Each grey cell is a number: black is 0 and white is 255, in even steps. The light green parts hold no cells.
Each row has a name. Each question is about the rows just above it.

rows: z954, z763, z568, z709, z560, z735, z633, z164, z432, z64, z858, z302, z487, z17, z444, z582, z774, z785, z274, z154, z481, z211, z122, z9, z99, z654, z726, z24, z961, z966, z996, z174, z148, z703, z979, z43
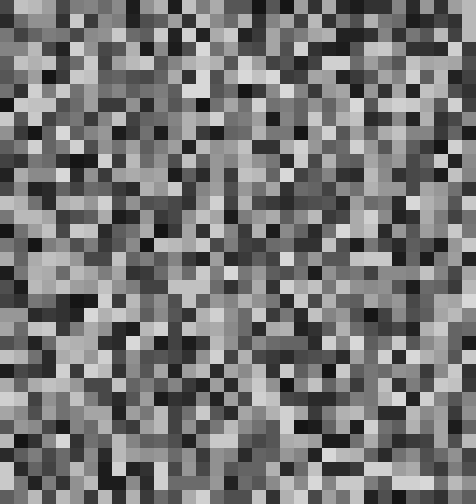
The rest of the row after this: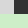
[113  94 185 132  94 100  79  34 132 201 201  94  72  86 171 177 158  28
  28 113 171 100  42  58  66 165  79 185]
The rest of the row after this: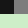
[145  79 125  58  86 138  21 193 185 165 201  72 125  66  58 107 113  50
  50 193  79  28 119  72  42  94  79  28 151 201]
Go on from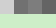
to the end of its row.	[145 100 145 216  86 193 208 201 165  86 208  66]
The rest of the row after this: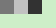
[125  79 201 193  58]

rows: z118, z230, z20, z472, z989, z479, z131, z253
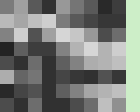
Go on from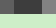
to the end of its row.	[179 214 179 206]
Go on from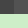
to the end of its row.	[ 49  95 130 166 179 191]
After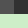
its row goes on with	[ 95 130 166 179 191]
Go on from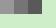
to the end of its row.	[41 61]
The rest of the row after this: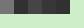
[82 55]
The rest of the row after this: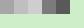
[69 55 55]
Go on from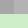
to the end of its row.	[191]

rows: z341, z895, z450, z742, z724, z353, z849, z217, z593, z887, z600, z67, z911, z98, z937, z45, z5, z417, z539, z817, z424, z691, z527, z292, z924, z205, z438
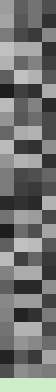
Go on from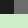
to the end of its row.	[ 79 164]
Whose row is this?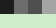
z5
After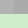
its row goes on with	[49]
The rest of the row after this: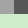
[115  49]
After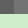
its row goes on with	[79]
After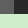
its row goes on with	[ 41 142]
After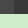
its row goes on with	[136]

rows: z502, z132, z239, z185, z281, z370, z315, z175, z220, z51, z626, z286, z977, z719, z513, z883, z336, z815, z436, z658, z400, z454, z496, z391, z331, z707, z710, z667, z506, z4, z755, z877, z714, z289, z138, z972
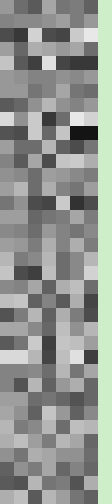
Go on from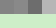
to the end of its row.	[117 166]
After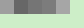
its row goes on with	[124]
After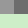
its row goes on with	[ 90 166 117 124  97]
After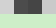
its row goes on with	[232]
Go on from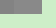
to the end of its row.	[145 158 124 152]
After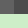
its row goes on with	[117]
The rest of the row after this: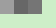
[124 166 124]

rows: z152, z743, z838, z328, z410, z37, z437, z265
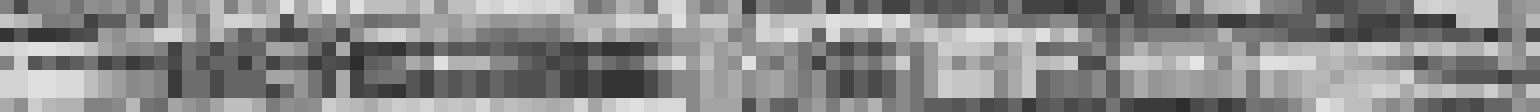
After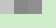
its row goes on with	[183]
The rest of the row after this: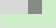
[164 164 164  80 143 101  94 137 156 123 164 143 177 123 137 116  94  94
  86 101  74  80 101  59  86  94  74  86  74 116  74  59  59  59  45  74
  86  59  74 116 109 116 137 164 223 210 190 190 156 137 156 109  94  74
  86  74 101 101 149 137]
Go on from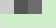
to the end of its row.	[ 80  94 116  67  86  59  74  94  74 116  80 101 101  59 116  67 101  94
  59  80  74  45  94 101 123 170 149 223 177 177 183 137 137 101  86  67
  80  74 129 109  94 109 156 190 216 156 190 156 143 223 137 116 149 116
  67 129 109 137 116 156 204 116 156 183 137 170 143 156 164 197 183 190
 204  80  74 143 204 204 197 177 204 229 170 129 183 177 223 223 216 216
 177 183 170 164 149 129 123  74 109 123 101 101 109 156 149 116]
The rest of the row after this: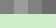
[116 123 123 164 164 156 177 164 149 149 156 149 137 164 177 177 177 210
 204 204 170 223 164 197 197 164 129 210 183 197 197 197 223 216 216 229
 204 223 170 156 116 123 156 129 143 109 109 116 137 137  86  94  74 109
  80  86  86  59  86  94  59  59  80  74  86  94  94 143 116  86  67  67
  59  86  59  67  52 190 197 197 137 143 183]
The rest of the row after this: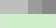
[156 109  94  74  86  74 101 101 149 137]
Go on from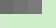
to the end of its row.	[123 164 164 156 177 164 149 149 156 149 137 164 177 177 177 210 204 204
 170 223 164 197 197 164 129 210 183 197 197 197 223 216 216 229 204 223
 170 156 116 123 156 129 143 109 109 116 137 137  86  94  74 109  80  86
  86  59  86  94  59  59  80  74  86  94  94 143 116  86  67  67  59  86
  59  67  52 190 197 197 137 143 183]
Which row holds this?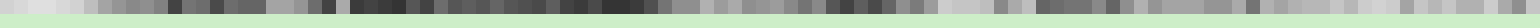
z328

